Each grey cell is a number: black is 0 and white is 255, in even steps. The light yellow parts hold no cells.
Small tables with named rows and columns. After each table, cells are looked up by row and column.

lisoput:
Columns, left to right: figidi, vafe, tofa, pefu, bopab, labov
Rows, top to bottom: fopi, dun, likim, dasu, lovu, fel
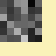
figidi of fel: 100
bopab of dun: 52
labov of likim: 112
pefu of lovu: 90
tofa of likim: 77
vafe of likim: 63
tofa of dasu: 104
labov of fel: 27
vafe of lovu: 104
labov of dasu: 59
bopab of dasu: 109
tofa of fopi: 141
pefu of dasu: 103
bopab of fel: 36
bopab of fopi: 6
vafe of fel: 78
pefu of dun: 145
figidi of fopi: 80
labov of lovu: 136
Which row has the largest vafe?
dasu

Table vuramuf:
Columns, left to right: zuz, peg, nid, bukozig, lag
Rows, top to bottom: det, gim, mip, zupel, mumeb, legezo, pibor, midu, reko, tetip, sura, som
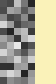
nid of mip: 83
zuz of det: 83
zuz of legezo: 166
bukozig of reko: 146
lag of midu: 145
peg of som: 142
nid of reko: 208
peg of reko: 154
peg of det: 71
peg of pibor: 184
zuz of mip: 134
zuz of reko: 141
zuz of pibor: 138

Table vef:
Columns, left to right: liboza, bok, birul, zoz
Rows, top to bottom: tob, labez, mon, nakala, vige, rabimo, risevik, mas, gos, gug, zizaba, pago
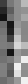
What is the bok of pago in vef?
123
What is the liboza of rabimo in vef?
123
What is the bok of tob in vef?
120
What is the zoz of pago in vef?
240
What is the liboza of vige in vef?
116
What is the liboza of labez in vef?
38
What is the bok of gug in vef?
99
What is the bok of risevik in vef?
121
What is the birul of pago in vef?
152
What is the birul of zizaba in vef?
223
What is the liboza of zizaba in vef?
127
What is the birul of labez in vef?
141
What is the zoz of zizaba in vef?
141
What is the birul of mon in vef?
141
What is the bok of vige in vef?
31
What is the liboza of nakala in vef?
105
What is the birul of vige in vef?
166
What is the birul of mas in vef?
152
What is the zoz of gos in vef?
237

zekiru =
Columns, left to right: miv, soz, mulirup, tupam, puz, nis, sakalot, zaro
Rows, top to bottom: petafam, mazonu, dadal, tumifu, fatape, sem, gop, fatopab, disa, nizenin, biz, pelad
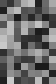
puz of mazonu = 89
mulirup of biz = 125
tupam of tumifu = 173
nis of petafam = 32
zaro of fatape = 172
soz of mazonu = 162
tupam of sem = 51
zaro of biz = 35
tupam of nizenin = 159
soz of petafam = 53
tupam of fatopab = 113
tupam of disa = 58
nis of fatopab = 175
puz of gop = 111
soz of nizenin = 128
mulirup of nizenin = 36
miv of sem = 192
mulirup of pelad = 58
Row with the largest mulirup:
mazonu

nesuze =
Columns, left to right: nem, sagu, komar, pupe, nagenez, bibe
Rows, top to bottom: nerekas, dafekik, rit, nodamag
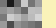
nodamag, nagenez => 119
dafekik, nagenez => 191
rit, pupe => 162
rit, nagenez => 187
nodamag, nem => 154
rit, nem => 121
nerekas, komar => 100
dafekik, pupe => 105
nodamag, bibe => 105
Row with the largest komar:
rit

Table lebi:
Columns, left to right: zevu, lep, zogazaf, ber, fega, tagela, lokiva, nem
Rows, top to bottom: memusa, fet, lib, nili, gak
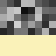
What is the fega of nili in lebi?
158
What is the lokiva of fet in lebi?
108
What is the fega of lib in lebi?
100
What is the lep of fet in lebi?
188
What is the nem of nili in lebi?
176
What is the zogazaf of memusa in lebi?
47
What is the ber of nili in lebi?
112
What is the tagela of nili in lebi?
114
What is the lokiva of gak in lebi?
177
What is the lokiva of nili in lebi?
46
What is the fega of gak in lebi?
41
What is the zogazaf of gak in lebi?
117
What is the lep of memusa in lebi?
79
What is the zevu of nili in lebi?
140
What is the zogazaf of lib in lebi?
118
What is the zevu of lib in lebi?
171
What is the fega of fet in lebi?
36

